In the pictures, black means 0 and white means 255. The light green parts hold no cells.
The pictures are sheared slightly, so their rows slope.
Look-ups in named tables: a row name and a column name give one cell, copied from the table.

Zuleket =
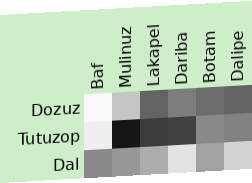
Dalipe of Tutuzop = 130
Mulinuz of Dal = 151
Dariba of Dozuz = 125
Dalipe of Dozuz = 99
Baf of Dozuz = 249
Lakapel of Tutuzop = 60
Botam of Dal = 162
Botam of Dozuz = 108
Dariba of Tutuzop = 65
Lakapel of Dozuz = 99
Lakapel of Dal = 172
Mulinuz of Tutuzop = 22
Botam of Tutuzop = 137
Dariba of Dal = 227

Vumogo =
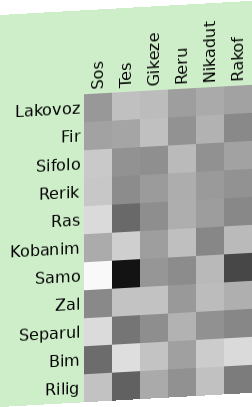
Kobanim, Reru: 191
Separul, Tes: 117
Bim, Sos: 108
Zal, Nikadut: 188
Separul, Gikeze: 142
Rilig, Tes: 97
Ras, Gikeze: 142
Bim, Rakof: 218
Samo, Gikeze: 150
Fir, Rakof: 137
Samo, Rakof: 71
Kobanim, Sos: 171
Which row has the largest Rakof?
Bim

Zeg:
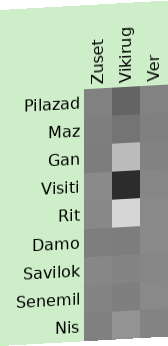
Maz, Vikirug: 116
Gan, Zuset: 125
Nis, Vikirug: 147
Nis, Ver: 131
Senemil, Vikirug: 127
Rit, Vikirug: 214
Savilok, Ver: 134
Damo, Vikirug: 125
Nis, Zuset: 128
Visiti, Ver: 134
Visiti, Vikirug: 44
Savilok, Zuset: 135
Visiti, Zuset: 138
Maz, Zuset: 127
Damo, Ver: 137
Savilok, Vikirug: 132

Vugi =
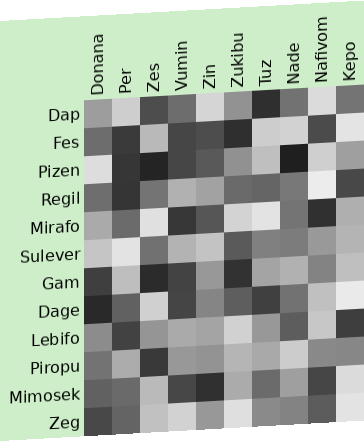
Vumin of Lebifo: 170
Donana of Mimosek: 97
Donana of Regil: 110
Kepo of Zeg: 227
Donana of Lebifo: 140
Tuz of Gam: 164
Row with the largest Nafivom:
Regil

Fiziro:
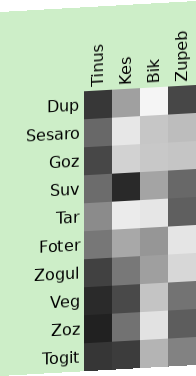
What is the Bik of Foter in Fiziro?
150
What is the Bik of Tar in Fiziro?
230
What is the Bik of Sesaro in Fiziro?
198
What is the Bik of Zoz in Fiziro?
226
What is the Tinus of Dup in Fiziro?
55
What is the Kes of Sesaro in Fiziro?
231
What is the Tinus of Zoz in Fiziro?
33
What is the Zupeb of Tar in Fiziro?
95
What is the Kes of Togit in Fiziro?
60

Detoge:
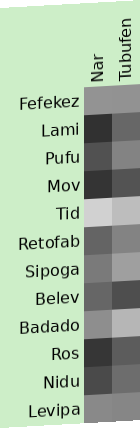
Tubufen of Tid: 189
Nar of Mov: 52
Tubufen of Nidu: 109
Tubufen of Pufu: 131
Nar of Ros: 54
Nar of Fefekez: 147
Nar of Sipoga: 122
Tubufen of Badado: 182
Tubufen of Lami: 103

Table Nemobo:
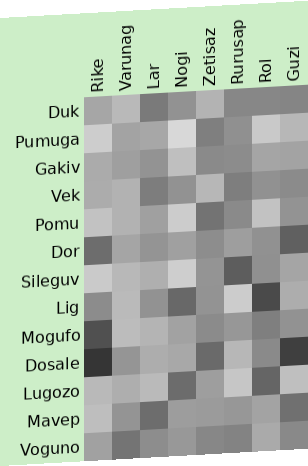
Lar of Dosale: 173
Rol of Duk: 135
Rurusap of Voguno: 131
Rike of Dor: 109
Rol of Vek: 145
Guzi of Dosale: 63
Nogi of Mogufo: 162
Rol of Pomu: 194
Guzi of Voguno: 137
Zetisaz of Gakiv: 138
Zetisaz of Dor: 141
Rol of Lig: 74
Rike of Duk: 166

